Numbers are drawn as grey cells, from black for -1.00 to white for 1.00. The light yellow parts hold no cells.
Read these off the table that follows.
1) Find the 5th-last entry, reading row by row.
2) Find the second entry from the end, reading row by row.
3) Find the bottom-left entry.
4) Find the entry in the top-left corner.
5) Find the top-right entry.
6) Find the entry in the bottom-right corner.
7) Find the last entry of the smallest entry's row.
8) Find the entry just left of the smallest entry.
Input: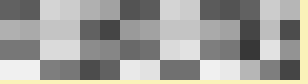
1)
0.88
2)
-0.01
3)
0.88
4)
-0.24
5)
0.43
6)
-0.46
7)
0.15
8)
-0.07

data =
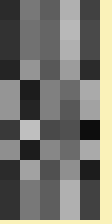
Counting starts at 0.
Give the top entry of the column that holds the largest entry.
-0.06
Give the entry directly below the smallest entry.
0.33
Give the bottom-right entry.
-0.49
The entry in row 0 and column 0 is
-0.66
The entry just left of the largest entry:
-0.55
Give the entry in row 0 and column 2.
-0.26
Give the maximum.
0.50
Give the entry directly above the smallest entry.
0.27
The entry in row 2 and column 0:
-0.61
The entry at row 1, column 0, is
-0.61
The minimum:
-0.90
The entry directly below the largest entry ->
-0.78
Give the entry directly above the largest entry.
-0.72
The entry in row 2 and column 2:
-0.21
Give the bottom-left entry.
-0.61
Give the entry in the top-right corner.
-0.49

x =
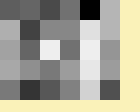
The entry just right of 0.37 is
-0.48
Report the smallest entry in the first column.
-0.26
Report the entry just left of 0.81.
0.22
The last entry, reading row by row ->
-0.37
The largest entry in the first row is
0.42
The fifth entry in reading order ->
-0.99
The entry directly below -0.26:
0.37
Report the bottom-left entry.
-0.05
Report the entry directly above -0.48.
-0.21

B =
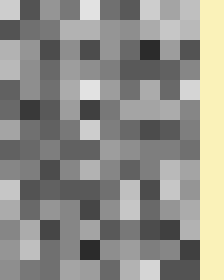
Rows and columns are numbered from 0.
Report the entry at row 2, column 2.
-0.40
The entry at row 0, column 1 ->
-0.35
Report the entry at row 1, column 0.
-0.35
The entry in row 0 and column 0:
0.61
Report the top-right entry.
0.50
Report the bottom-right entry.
-0.35
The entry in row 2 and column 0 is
0.40
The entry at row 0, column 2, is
0.17
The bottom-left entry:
0.11
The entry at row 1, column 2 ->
-0.06
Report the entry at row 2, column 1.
0.17

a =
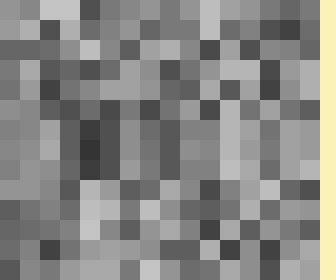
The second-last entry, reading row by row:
0.37
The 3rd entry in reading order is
0.53
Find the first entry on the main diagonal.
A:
0.16
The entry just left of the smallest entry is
-0.26
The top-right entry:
-0.05
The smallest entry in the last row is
-0.37
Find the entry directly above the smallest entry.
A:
-0.53
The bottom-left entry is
-0.31
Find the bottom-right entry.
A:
0.26
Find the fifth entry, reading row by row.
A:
-0.37
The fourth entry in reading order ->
0.53
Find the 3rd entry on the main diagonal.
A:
-0.15
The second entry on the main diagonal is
0.37
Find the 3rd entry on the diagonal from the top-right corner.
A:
0.06
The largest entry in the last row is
0.53
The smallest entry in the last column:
-0.37
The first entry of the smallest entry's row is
0.06
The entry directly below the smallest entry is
-0.53

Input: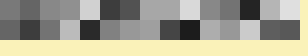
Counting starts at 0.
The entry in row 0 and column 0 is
-0.05
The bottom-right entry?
-0.31
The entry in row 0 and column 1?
-0.21
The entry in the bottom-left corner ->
-0.21
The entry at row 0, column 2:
0.07
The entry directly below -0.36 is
0.19
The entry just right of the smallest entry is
0.36
